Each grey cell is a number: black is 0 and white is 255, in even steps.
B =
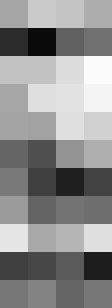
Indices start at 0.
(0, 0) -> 165
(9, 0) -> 64
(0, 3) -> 173
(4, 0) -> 164
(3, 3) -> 244
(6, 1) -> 63
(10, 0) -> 119
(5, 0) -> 101
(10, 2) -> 101
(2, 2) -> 220
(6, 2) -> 31
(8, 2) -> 181
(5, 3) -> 174

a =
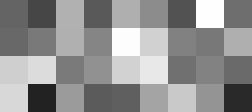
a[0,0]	100
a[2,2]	122
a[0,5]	140
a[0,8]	110
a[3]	[216, 34, 155, 91, 95, 164, 201, 148, 41]
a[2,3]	145
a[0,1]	70
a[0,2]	177
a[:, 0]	[100, 104, 207, 216]
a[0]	[100, 70, 177, 89, 175, 140, 82, 254, 110]

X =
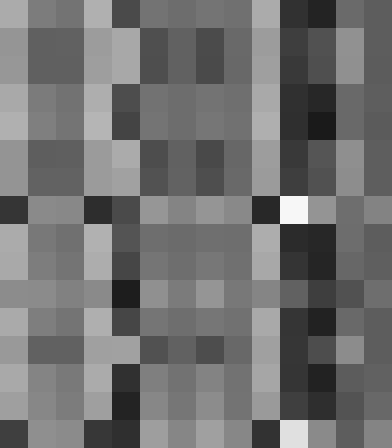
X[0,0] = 171
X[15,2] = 139
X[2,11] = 79
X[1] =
[149, 96, 97, 156, 168, 79, 97, 75, 105, 156, 62, 81, 145, 93]
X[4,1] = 127
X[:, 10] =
[49, 62, 57, 48, 47, 57, 62, 247, 43, 52, 97, 53, 54, 53, 63, 224]
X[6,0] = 148
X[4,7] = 118
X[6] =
[148, 98, 98, 155, 161, 82, 98, 78, 105, 155, 62, 81, 141, 94]
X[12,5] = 81
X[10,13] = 110
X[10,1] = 139
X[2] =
[151, 96, 96, 158, 168, 78, 97, 74, 104, 159, 57, 79, 144, 92]
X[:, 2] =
[115, 97, 96, 114, 116, 95, 98, 136, 112, 116, 129, 116, 97, 121, 124, 139]
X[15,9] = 50
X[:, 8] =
[112, 105, 104, 111, 113, 103, 105, 137, 110, 112, 120, 113, 104, 114, 115, 135]
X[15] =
[63, 143, 139, 55, 47, 158, 134, 160, 135, 50, 224, 138, 93, 132]
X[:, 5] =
[115, 79, 78, 114, 116, 77, 82, 150, 110, 117, 144, 117, 81, 127, 135, 158]
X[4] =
[176, 127, 116, 181, 68, 116, 109, 118, 113, 175, 47, 26, 105, 91]
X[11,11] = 34
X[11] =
[170, 126, 116, 175, 70, 117, 110, 118, 113, 169, 53, 34, 105, 93]
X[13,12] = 92
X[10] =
[140, 139, 129, 138, 29, 144, 123, 149, 120, 133, 97, 62, 81, 110]
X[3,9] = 169
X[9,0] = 169
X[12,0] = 153
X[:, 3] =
[176, 156, 158, 174, 181, 155, 155, 45, 177, 173, 138, 175, 160, 171, 159, 55]
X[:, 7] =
[116, 75, 74, 115, 118, 73, 78, 149, 111, 119, 149, 118, 77, 131, 140, 160]
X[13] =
[169, 132, 121, 171, 48, 127, 114, 131, 114, 166, 53, 34, 92, 97]

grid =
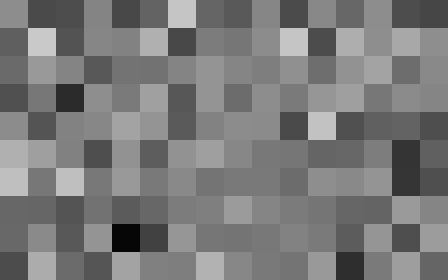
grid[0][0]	141
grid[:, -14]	[77, 83, 132, 43, 130, 129, 191, 84, 88, 107]
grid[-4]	[191, 119, 191, 120, 153, 121, 137, 116, 121, 121, 108, 142, 137, 148, 53, 79]
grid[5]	[176, 159, 129, 78, 146, 93, 146, 159, 135, 120, 118, 101, 103, 125, 52, 96]
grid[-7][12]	159
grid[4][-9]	130
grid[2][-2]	109
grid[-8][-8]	133
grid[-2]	[104, 138, 88, 148, 6, 65, 150, 118, 116, 120, 130, 122, 92, 149, 78, 156]
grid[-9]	[95, 201, 83, 134, 130, 176, 72, 124, 118, 140, 197, 76, 174, 142, 168, 142]
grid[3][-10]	87
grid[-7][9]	141
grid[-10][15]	70
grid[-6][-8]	140
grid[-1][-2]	158
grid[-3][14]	154
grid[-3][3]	114
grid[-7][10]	122
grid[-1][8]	135
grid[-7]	[80, 119, 43, 142, 122, 160, 87, 148, 108, 141, 122, 150, 159, 119, 139, 133]
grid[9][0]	76
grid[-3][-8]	155
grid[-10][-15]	74
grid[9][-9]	178
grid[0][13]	141
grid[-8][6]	132
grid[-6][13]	96

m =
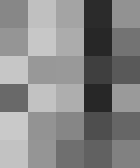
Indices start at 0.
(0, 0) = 135
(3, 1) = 194
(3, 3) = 39
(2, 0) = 198
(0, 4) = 146
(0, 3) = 43
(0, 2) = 164
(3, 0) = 105
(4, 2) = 134
